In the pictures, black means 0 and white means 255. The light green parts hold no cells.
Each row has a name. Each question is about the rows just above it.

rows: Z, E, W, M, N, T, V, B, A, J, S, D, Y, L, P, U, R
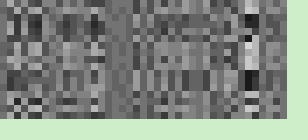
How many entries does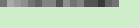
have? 17
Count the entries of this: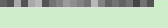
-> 22
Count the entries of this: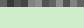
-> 12
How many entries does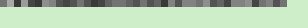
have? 41
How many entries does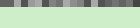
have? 20
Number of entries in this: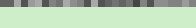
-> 28
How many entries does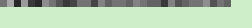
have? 33

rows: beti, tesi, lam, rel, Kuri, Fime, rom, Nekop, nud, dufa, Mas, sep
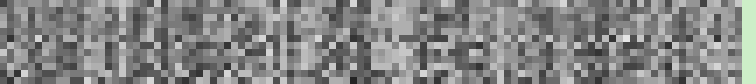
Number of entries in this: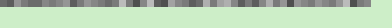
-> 53
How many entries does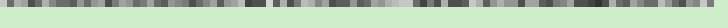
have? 102
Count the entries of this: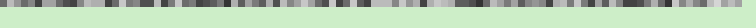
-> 106
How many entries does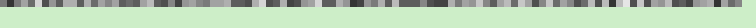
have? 106
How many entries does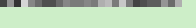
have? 26

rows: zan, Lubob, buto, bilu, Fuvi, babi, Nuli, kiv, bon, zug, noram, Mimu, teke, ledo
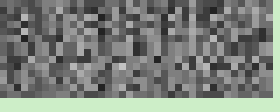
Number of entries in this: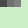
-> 3
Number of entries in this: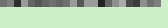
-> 23
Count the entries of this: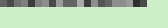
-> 21
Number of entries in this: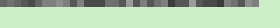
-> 37

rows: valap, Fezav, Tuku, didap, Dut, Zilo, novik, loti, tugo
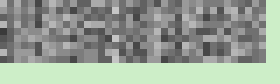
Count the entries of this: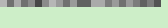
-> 23
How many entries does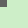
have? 1
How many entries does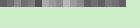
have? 18
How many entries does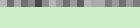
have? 20
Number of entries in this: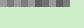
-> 10
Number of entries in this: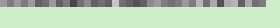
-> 38
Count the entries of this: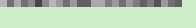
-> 26

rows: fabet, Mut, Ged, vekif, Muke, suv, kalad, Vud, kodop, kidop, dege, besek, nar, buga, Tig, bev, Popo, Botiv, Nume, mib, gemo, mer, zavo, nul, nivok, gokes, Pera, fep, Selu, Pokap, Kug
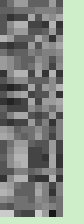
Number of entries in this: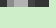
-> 7
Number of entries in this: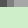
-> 4
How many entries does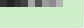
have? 9

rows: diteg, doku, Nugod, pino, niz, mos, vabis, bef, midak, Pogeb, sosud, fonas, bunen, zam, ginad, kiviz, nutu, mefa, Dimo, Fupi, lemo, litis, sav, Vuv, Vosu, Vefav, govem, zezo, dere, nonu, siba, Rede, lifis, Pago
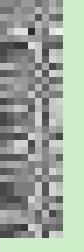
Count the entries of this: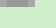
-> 5
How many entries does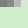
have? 3
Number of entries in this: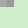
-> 2
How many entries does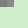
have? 2

